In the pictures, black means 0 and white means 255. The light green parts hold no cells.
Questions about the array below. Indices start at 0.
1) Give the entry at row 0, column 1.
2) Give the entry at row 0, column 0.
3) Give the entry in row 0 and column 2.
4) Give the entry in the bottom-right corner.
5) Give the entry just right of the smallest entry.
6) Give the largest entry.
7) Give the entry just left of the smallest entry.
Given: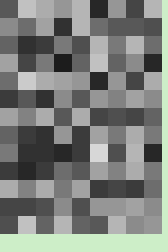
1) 193
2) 88
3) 172
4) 150
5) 99
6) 215
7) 121

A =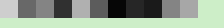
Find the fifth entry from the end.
6
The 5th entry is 176
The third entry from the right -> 26

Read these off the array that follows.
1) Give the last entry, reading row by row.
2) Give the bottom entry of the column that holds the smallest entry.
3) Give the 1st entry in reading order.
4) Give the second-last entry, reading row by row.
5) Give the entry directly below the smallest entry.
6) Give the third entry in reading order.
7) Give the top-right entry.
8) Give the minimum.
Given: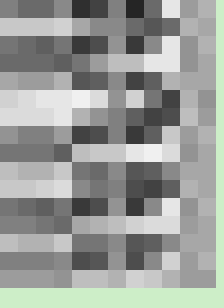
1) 156
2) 209
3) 128
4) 156
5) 106
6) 106
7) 178
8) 37

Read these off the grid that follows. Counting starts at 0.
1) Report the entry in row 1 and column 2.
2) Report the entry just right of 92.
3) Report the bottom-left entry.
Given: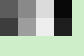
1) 238
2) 137
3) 61

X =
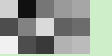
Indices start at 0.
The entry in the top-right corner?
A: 166
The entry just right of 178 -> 187
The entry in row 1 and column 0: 77
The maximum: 241

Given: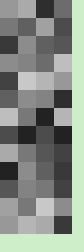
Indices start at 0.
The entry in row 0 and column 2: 46
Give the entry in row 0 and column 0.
152
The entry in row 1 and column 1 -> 96
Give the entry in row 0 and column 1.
170
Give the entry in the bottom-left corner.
152
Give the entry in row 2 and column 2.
96
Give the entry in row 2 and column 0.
57
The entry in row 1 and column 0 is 120
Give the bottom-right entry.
57
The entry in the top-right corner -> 108

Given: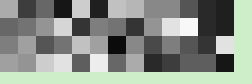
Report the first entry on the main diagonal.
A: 171
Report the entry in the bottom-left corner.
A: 160
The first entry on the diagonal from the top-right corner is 31
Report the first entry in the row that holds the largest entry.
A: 103
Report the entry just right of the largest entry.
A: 41
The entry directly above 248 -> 85
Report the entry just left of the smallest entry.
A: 160
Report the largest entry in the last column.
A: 226
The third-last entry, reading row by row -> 94
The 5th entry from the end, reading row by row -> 41
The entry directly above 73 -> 148
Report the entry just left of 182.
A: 193
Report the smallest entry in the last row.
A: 22
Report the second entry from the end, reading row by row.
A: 94
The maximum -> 248
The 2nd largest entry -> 237

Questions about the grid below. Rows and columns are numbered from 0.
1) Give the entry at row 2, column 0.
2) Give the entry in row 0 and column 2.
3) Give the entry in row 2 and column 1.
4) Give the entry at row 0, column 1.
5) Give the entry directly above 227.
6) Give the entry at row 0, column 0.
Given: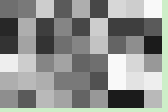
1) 51
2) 205
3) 163
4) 121
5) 215
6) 111
